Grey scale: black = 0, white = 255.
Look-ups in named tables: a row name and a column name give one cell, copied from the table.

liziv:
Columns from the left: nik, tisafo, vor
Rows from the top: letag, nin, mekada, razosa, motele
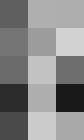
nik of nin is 117
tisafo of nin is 156
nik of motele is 74
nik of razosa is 44
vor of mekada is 110
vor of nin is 210
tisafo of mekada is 194

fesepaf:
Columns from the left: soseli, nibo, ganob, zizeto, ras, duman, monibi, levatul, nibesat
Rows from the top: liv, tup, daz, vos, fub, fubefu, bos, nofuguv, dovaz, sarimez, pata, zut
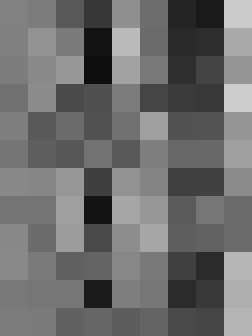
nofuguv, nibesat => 107
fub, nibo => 89
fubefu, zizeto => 114
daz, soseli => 125
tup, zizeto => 19
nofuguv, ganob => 159
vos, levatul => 56
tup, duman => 107
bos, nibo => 134
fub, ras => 113
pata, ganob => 118
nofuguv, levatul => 118
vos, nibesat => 205
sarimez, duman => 121
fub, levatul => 83
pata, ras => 126
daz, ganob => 151
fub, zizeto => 82
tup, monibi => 41
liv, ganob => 88
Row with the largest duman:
dovaz

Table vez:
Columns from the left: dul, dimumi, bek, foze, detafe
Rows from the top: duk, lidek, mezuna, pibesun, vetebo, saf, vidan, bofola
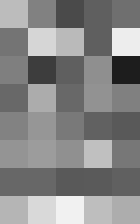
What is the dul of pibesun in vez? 104
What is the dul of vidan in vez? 103
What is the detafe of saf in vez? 119
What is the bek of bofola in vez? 241
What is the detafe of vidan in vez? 96
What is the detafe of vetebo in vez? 89

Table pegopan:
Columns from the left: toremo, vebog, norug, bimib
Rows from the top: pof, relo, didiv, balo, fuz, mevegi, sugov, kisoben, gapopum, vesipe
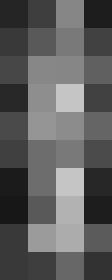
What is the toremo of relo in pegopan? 57
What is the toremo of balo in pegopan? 40
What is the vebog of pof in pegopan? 62
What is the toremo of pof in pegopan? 37
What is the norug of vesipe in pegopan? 103
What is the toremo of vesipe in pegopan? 57
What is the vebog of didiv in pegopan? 135
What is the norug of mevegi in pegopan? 121
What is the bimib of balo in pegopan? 65
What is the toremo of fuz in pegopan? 74
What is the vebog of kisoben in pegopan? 89
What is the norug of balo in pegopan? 197

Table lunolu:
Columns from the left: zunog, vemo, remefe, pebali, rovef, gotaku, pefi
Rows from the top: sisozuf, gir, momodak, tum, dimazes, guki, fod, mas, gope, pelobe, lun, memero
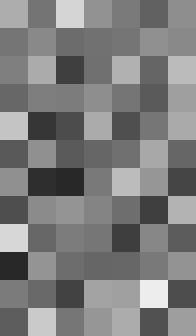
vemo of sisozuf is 116
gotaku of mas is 63
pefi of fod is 69
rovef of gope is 62
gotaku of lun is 237
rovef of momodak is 177
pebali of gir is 113
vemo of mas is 139
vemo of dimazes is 54
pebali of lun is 163
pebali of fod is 121
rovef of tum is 117
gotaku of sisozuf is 97
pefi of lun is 77
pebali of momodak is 112
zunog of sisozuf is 173

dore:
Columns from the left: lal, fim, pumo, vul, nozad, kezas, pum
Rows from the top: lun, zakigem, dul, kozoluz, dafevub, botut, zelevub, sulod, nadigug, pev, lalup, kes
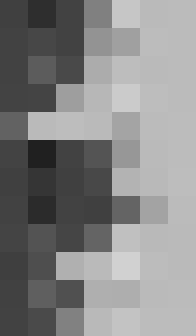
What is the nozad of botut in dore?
151
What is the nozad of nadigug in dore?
192
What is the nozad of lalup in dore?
174
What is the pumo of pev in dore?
176
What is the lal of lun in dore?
64
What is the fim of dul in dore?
92
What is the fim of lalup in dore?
95
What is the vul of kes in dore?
185
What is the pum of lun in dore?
187
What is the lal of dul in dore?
66
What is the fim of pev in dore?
78
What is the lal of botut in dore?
67

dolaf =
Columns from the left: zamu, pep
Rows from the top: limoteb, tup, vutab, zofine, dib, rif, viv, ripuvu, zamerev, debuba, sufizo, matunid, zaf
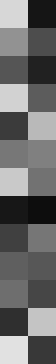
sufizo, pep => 70
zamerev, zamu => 64
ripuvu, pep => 13
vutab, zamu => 85
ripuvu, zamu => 23
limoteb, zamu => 215
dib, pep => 185
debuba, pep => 87
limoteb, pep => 21
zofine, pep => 92
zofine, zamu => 210
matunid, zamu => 47
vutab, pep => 33
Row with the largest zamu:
zaf

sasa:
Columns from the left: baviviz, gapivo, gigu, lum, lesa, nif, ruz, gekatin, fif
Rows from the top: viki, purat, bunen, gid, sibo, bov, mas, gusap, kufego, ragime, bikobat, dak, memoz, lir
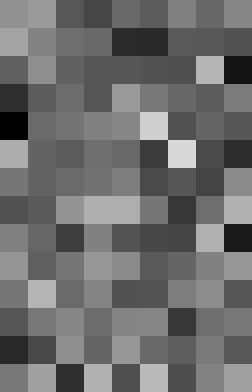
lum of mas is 114
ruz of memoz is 94
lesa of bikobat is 82
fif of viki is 135
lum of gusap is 175
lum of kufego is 129
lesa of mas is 125
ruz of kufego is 69
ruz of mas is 86
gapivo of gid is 92
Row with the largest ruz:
bov

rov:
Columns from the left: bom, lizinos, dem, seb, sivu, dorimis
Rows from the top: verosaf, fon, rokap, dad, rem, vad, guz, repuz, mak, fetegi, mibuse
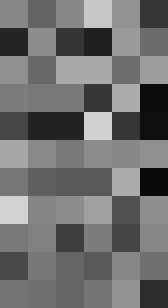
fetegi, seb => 88
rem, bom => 69
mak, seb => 125
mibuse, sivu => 147
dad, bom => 124
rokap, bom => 144
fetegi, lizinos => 119
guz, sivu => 172
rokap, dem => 170
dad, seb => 55
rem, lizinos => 34
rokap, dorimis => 157
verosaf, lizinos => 100
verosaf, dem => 135
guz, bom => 119
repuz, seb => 161

